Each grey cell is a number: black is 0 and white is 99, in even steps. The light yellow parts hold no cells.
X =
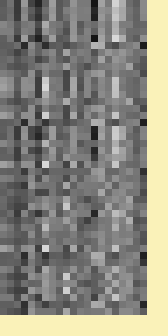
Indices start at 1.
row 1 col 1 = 35
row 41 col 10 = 53
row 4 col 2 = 47
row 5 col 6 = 23
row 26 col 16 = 43
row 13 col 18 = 46
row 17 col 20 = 40
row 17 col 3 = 36
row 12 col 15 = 53
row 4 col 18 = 48
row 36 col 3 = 37
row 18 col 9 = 37
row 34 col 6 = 36
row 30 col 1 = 40
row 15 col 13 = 30
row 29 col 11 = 46
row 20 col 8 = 60
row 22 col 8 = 59
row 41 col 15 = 48
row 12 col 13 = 52
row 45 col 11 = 38
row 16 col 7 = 49
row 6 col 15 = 63
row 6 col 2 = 46
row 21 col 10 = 42
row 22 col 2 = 42
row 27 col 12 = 48
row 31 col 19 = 44
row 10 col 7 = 52
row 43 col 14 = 26
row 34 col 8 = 44
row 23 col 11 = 49
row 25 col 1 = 38
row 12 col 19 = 42
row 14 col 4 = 53
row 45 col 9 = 37
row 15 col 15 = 43
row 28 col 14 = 45
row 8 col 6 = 38

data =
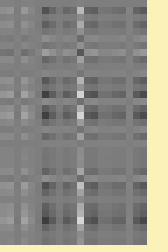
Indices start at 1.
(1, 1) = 50
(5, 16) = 48
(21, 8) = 50
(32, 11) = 40
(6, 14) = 53
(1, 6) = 49
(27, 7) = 31
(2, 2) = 57
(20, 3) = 49
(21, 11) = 50
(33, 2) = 54
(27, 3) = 48
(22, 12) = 54
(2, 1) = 55
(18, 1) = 52
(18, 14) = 44
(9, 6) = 49
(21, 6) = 49
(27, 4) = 60
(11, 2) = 48
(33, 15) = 47
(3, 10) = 48
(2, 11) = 43
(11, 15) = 50
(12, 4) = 58
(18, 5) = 51
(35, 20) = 46
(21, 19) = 49
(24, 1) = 51
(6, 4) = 47
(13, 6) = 49
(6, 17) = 51
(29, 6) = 49
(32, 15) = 44
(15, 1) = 48
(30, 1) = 54
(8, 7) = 61
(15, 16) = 51
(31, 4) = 58
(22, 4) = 51

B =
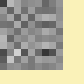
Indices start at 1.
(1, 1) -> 25
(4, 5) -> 56
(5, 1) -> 63
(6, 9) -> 55
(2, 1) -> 60
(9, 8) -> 60
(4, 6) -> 43
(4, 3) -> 66
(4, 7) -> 37
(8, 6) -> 42
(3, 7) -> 69
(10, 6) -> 53
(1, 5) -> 55
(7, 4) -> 67
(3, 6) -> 62
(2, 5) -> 61
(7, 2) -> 59
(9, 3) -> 47
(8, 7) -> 21
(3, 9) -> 56
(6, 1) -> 71
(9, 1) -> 36
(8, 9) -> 60
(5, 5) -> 52
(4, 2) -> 44
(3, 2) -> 65
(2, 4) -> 44

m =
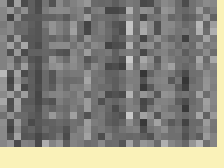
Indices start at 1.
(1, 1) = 57
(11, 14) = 46
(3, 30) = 59
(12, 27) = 21
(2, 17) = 27
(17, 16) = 38
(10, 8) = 55
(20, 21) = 37
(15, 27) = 30
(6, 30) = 63
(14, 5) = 37
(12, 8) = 33
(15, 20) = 45
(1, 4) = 29
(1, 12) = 54
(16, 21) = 29
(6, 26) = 44
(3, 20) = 45
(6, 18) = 38
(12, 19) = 49
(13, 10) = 42
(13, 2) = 30
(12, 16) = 39
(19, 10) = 32
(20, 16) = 50
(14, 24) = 57
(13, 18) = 43
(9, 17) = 37
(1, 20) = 45
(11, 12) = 47
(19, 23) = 49
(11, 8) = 33
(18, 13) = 61
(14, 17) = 32
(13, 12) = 49
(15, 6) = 28
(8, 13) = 61
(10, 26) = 44
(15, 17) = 39

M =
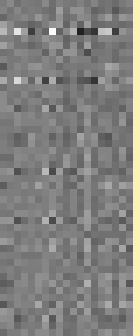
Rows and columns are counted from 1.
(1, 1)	48
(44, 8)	38
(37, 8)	50
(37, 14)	45
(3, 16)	60
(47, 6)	47
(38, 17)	42
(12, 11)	46
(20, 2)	44
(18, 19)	40
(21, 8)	44
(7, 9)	57
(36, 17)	41
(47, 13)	48
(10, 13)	47
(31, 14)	43
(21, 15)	40
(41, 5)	48
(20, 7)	49
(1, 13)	45
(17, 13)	54
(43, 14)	42
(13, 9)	48
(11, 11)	49
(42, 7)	48
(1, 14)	51
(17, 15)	48
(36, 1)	41
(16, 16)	41
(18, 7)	50
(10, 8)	49
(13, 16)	57
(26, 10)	43
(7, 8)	58
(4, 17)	44
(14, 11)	49
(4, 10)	39
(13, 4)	48
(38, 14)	42
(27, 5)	48

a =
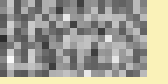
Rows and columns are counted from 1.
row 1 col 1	48
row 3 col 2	58
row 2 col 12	38
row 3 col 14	60
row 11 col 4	34
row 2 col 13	54
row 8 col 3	48
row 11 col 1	34
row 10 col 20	56
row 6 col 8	55
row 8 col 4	36
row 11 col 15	57
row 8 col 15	59
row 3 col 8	68
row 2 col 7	68
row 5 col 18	37
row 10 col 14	38
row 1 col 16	54
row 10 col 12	60
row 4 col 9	69
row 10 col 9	59
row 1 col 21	49
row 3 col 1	34
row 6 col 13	75
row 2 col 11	57
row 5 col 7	55
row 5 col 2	75
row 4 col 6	68
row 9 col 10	72
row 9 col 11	35
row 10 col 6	68
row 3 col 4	35
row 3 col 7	38
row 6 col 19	38
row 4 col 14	38
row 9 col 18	59

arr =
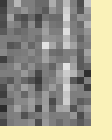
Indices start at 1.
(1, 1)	22
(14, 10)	77
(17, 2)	49
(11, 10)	79
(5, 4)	43
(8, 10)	49
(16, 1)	17
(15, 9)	50
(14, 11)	49
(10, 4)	44
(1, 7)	41
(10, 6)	44
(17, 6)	47
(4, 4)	36
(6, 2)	48
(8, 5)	54
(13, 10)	84
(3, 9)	41
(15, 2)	40
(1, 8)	67
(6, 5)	49
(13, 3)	46
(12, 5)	32
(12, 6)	22
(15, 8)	29
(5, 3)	40
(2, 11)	52
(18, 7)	59
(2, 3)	49
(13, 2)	54
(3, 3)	35
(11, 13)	18
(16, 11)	32
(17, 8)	48
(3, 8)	41
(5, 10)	86
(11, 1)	49
